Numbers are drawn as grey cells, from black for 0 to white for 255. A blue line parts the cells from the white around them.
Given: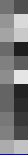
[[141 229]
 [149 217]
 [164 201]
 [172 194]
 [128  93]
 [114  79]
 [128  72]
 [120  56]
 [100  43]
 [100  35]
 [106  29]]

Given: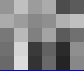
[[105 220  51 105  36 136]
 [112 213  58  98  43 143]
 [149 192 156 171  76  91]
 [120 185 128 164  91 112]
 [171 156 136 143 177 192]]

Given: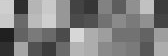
[[ 47 165  81  60 106 181 173 138 130 122  87 173]
 [201 106 187 207 151  75  81 114 138 122 144  67]
 [ 32  99 122 106  75 215 173 158 114 114  99 158]
 [207  47 181 201 151  67  54 130  93 144 193  60]]

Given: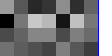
[[  1 119 200 184  21 192 119]
 [ 74  99 134 134  74 127 107]
 [113  93  80  67 127  87  61]
 [155  87  40  53 141  46  99]]

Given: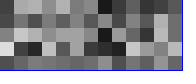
[[130 199 177 142 162 162 136  25 154 102  53 185 110]
 [ 65 170 177 142 177 123 136  25  59  95  53  65  87]
 [ 72 117  79 123  95 130  87 136  72 130  87 177 110]
 [ 79 102 123 117 110 102 110 142  79 117  95 148 102]
 [221  65  39 191  87 162  59  46  33 199 154 130 185]]

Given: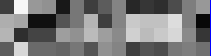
[[ 62 247 152 145  24 119  62  92 132  39  54  46  76 126 152]
 [ 92 215 106 106 100 119  84 145 132  62  84  76 119 126 112]
 [174 166  16  16  84 119 181  62 132 201 193 193 221 126   8]
 [181  46  68  68 158 145 187 158 138 208 187 201 215 138  54]]
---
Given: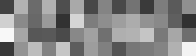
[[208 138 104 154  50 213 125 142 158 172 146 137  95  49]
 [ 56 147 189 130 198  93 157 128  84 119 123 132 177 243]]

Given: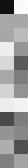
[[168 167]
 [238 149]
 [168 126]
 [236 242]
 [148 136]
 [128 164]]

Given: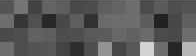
[[109  54  80  40  72  94  50 106 109 110  93  34  71  95]
 [108  78  84  87  68  46  78 146  70  87 210 109  38 182]]

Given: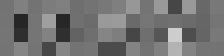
[[116  38 117 159  39 112 108 153 155 106 118 110 112 107 102 117]
 [116 133 116  71 133 115 117  75  75 131 114 128 179 131 116 115]]

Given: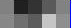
[[136 111  92 197 142]]

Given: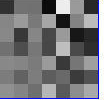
[[134 154 121 166  19 131 187]
 [113  78 119  71 190  74  46]
 [124  98 125  93 105  59  81]]

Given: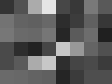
[[115  99  96 104  45  60  96  55]
 [ 74  45  34  70 198 152 100  80]
 [106 104  99  96  37  59  78  78]]

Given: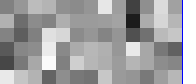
[[177 109 140 131 175 155 155 157 163  28 172 214 182]
 [ 89 135 141 235 137 171 183 176 151 233 167 120  97]
 [233 197 179 100 142 120 115 199 154 149 121 158 183]]
